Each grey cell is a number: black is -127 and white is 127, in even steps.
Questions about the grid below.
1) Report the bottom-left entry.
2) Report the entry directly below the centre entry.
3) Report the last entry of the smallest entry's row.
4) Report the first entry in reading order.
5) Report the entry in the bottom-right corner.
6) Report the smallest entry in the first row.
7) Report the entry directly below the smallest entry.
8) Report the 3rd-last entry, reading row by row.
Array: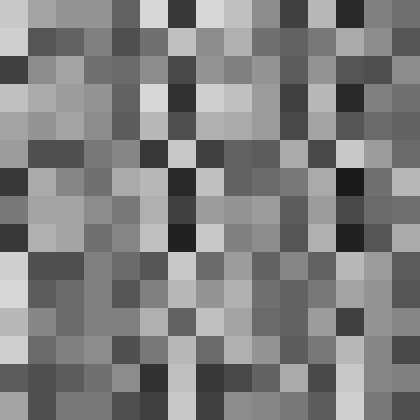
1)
36
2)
72
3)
56
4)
72
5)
-48
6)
-86
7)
-55
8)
79

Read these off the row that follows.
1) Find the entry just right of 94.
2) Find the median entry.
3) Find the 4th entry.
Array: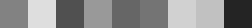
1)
-47
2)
2
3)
25

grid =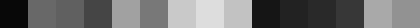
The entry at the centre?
93
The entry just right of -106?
-93
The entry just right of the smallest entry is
-23

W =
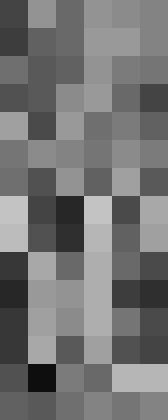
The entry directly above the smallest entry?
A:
40
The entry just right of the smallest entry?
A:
-4
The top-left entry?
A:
-59
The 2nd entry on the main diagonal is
-30
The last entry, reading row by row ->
3
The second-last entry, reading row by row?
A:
-10
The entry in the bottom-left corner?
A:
-30
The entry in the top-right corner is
3
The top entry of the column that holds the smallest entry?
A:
19
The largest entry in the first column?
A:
67
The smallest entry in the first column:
-88
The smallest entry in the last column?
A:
-80
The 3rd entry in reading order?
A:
-22
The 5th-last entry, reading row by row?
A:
-38
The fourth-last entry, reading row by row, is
-16
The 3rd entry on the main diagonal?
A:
-30
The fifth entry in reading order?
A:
11
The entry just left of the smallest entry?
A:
-46
